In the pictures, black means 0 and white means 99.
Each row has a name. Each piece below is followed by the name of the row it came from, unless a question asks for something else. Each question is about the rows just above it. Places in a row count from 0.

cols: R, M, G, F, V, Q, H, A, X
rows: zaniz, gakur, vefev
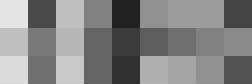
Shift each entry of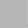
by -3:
[68]
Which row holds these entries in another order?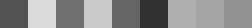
vefev
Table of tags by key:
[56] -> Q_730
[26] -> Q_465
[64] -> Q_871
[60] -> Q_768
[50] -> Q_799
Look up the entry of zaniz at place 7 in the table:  Q_768
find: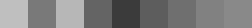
gakur
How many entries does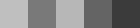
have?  5
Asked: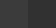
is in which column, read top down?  V
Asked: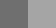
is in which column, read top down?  H

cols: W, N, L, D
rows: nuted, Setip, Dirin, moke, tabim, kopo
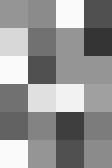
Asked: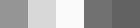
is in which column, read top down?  W
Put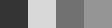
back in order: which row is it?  Setip
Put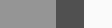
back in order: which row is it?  Dirin
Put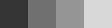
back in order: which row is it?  Setip

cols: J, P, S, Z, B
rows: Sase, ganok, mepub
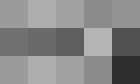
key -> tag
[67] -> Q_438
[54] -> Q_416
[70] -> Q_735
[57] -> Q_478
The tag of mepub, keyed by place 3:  Q_416
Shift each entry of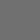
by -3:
[41]
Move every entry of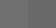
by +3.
[47 44]
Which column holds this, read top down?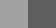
S

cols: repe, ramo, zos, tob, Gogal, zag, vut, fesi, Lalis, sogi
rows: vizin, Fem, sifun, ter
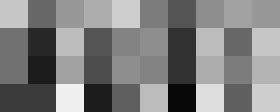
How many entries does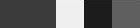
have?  5
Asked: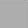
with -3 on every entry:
[64]
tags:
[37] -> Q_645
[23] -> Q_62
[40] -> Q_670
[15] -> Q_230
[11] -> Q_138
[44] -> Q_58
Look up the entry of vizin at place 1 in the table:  Q_670
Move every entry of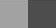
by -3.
[60 27]

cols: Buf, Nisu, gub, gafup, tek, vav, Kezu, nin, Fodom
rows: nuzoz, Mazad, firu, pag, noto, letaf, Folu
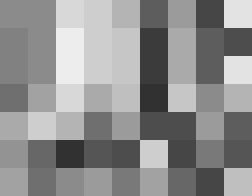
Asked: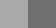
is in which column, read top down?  gafup
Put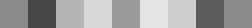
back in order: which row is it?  nuzoz

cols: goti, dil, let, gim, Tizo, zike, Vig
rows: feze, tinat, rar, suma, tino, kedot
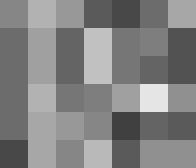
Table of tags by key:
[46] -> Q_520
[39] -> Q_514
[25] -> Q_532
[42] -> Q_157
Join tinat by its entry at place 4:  Q_520
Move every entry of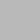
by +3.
[75]
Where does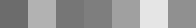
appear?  suma

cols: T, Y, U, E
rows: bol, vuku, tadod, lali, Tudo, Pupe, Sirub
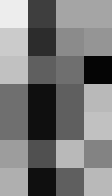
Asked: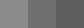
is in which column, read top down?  U
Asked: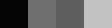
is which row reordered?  tadod
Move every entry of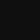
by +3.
[9]
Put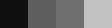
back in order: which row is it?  Tudo
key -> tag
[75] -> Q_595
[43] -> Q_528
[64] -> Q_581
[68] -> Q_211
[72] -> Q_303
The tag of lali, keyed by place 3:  Q_303

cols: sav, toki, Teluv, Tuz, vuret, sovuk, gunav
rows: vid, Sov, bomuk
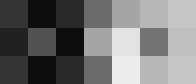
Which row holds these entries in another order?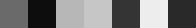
bomuk
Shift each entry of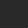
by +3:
[19]
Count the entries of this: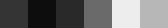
6

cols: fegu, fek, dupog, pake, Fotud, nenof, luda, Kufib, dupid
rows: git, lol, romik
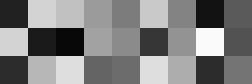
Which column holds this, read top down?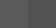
dupid
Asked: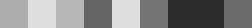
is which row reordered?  romik

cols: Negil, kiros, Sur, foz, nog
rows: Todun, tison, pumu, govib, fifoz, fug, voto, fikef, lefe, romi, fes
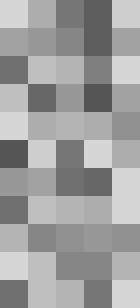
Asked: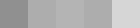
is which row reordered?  fifoz
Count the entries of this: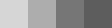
4
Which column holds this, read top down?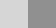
nog
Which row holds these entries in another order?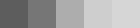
Todun
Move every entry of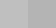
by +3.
[77 73]
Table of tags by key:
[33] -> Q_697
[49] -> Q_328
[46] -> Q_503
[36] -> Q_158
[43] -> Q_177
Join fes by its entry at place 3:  Q_503

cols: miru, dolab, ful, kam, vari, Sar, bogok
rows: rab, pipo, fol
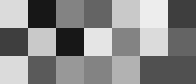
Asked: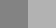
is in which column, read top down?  vari
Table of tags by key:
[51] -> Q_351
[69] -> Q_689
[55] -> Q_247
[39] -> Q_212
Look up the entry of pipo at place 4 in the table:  Q_351
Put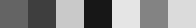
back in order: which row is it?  pipo
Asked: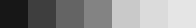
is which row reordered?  pipo
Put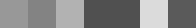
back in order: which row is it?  fol

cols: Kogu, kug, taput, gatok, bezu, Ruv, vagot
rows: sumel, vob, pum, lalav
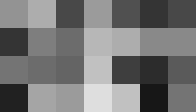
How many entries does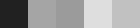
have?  5
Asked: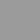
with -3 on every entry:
[57]
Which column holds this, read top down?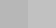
gatok
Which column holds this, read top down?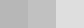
gatok

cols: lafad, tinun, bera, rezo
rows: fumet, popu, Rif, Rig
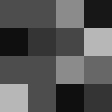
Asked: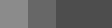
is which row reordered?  Rif
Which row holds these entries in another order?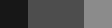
fumet

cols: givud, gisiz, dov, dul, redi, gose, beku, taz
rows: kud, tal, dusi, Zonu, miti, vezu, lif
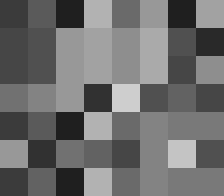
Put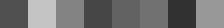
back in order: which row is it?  vezu
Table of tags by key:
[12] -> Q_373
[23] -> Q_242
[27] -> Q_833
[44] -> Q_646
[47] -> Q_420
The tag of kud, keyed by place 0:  Q_242
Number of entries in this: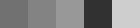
5

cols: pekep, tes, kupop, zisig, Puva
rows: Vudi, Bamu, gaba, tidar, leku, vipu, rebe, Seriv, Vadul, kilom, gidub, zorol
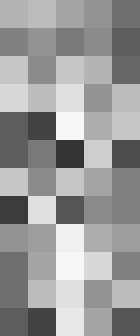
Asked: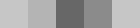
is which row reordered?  gaba
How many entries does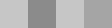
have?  4

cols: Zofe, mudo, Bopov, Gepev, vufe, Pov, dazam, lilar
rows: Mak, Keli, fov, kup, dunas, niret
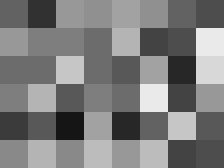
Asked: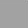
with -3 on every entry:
[60]
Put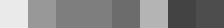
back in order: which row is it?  Keli
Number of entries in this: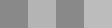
4
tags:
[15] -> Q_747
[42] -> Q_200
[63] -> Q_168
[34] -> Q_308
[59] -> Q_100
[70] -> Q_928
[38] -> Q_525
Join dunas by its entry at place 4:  Q_747
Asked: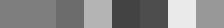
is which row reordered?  Keli

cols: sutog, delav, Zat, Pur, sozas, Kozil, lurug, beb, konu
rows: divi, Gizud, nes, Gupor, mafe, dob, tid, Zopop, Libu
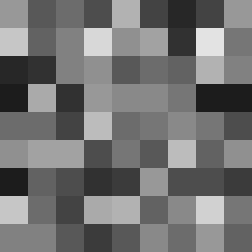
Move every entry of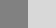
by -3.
[47 81]
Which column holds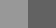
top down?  Kozil
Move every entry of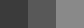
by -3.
[20 31 50]

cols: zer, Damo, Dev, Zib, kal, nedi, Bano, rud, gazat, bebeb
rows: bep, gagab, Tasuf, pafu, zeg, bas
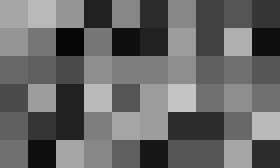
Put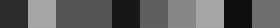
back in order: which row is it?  bas
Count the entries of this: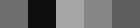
5
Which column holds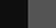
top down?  bebeb

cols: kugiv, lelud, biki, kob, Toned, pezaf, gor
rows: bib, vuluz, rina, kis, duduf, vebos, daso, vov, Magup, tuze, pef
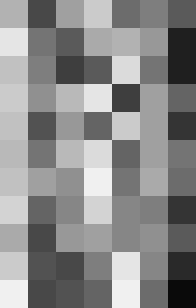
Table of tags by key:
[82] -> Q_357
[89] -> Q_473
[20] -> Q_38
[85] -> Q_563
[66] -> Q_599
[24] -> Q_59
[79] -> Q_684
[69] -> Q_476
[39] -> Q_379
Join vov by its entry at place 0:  Q_357
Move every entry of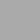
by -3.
[63]

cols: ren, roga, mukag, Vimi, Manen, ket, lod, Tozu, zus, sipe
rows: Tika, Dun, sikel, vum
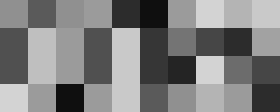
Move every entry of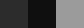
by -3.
[14  3 57]
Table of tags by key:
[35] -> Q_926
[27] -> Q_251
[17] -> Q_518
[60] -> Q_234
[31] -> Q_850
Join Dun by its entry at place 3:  Q_850
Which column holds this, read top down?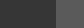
ket
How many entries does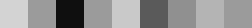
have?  9
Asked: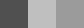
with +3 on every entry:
[34 77 63]
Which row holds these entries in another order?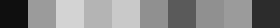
Tika

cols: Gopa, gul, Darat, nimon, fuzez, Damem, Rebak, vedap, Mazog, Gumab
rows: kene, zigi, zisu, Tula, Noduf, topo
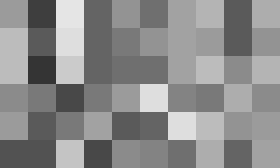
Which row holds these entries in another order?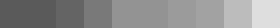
zigi
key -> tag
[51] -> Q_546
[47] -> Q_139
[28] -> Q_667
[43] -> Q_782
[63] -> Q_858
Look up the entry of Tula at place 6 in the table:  Q_546

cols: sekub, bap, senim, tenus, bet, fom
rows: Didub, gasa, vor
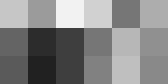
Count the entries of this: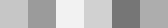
6
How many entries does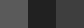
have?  3
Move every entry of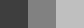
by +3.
[27 53 77]

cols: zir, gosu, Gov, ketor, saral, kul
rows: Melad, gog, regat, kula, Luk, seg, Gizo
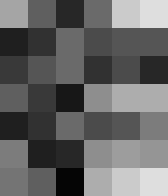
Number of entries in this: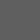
1
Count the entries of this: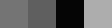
4

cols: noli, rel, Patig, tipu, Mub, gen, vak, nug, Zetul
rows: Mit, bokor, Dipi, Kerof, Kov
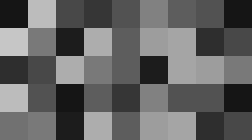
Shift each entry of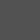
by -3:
[29]
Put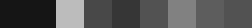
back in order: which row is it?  Mit
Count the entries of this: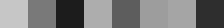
8
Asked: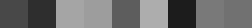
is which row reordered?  Kov
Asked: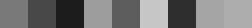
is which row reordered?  bokor
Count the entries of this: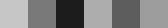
6

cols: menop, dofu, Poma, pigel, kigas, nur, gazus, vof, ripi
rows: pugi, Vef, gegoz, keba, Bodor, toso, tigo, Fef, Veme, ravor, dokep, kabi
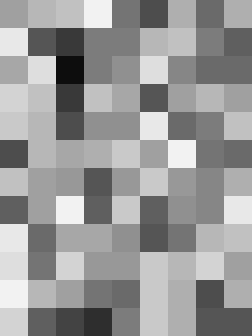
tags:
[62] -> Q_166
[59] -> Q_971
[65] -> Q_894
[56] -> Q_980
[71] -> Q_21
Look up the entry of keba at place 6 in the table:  Q_166
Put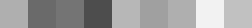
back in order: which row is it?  pugi
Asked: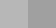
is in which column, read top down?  dofu
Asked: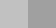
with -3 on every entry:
[72 59]
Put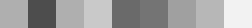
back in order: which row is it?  dokep
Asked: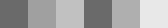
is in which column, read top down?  ripi

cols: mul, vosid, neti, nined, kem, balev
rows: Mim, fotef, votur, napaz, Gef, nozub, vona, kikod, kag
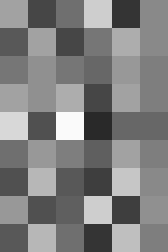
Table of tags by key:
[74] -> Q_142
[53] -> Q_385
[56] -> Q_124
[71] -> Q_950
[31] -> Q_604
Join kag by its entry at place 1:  Q_950
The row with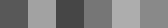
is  fotef
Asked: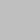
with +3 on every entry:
[77]
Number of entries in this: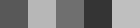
5
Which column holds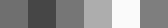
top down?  neti

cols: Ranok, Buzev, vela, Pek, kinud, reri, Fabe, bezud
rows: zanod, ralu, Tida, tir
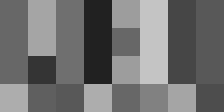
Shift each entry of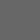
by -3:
[37]
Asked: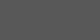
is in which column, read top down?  bezud
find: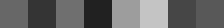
Tida
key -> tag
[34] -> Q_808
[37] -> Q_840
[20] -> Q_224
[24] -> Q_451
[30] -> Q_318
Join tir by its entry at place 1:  Q_840
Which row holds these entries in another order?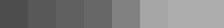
tir

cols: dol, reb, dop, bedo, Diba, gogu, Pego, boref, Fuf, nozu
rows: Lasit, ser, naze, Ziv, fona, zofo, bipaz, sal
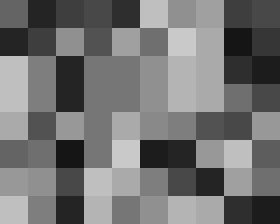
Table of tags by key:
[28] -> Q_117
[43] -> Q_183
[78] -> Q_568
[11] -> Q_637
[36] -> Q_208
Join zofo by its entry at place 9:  Q_208
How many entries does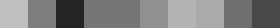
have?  10
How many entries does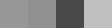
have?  4
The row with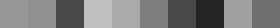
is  bipaz
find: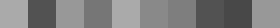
fona
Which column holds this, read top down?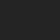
dop
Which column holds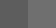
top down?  nozu

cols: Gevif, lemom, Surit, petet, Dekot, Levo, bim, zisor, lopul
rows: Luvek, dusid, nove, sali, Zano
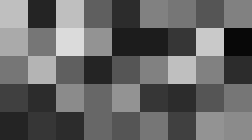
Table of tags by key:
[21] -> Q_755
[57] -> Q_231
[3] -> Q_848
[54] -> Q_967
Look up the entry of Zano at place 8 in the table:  Q_967
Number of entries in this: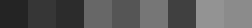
9
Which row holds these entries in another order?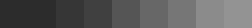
sali
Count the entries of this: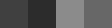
4
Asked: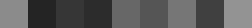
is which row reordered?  Zano
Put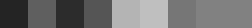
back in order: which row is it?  nove

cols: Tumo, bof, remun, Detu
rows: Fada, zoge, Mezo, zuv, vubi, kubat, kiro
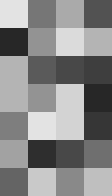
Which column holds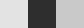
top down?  bof
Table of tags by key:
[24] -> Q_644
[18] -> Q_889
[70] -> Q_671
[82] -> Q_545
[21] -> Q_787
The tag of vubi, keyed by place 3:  Q_787
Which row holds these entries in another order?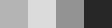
zoge
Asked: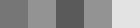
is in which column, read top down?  bof
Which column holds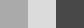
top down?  remun
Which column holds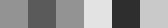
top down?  bof

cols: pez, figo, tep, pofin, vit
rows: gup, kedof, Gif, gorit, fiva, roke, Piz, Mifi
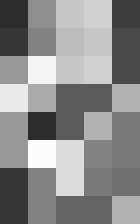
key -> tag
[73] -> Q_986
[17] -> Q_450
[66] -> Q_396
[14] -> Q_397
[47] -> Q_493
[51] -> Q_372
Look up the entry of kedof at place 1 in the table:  Q_372
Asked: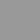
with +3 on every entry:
[62]

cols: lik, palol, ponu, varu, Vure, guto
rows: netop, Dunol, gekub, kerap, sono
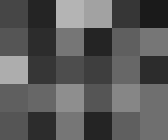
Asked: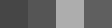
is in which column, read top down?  lik
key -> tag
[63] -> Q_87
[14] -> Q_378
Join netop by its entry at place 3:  Q_87
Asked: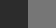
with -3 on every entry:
[14 43]
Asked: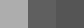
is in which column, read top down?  lik

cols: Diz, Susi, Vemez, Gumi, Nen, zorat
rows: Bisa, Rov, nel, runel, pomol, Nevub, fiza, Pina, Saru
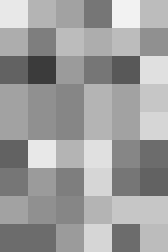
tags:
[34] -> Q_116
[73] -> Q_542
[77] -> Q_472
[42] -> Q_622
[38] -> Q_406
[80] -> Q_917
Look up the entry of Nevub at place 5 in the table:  Q_622
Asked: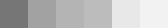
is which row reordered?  Bisa
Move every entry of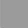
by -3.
[57]
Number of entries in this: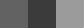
3
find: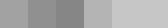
Pina

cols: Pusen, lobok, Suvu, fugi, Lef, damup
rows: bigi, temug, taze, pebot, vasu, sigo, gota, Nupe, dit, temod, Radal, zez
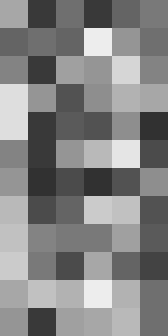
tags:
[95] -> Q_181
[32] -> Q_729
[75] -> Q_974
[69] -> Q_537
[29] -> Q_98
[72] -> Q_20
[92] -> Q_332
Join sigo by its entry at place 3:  Q_20
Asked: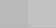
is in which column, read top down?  Pusen
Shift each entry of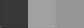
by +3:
[25 65 61]

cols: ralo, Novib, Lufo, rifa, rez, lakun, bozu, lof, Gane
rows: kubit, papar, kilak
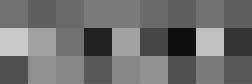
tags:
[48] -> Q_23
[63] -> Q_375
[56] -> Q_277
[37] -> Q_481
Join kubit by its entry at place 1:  Q_481
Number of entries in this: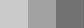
3

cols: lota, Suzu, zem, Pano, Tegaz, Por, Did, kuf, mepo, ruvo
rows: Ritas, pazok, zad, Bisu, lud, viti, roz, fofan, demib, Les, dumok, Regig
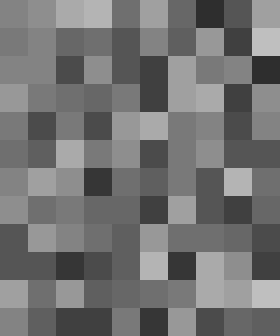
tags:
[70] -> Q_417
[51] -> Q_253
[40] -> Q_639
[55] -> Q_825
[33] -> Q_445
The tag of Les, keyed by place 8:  Q_825
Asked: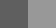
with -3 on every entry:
[34 56]
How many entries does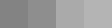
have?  4

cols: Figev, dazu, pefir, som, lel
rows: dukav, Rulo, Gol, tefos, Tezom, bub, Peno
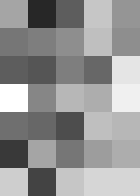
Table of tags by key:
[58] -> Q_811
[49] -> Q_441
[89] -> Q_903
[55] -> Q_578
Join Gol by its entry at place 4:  Q_903
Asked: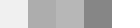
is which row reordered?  tefos
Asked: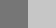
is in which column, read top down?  pefir
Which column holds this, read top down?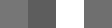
Figev
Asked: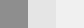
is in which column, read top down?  lel
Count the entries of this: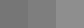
3

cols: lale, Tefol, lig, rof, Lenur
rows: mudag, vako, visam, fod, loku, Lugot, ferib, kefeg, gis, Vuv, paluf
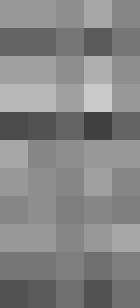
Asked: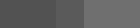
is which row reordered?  paluf
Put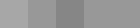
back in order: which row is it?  gis
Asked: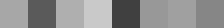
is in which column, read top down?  rof

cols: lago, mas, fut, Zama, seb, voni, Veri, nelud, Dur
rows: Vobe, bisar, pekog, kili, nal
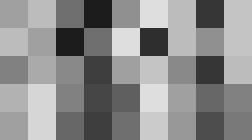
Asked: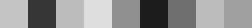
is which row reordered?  Vobe
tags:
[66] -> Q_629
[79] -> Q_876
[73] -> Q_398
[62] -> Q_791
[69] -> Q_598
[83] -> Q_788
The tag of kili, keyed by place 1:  Q_788
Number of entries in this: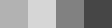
4
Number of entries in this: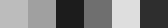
6
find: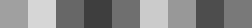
nal
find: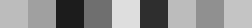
bisar
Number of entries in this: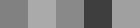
5

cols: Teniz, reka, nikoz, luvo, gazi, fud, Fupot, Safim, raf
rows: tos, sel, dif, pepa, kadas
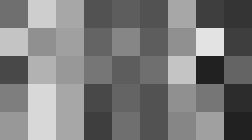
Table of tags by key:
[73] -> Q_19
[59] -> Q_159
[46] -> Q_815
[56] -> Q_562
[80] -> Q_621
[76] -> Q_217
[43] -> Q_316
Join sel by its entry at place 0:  Q_217
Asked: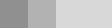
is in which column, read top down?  reka
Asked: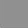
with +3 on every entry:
[59]
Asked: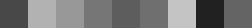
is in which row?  dif
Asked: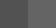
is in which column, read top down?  luvo

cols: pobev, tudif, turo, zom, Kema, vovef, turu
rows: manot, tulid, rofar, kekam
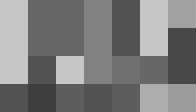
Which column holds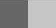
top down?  turo
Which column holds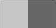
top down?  vovef
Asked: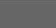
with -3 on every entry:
[37 37]
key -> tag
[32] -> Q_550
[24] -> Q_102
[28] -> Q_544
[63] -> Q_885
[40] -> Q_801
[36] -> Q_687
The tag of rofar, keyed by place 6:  Q_544
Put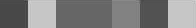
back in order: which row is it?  tulid
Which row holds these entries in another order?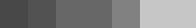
tulid

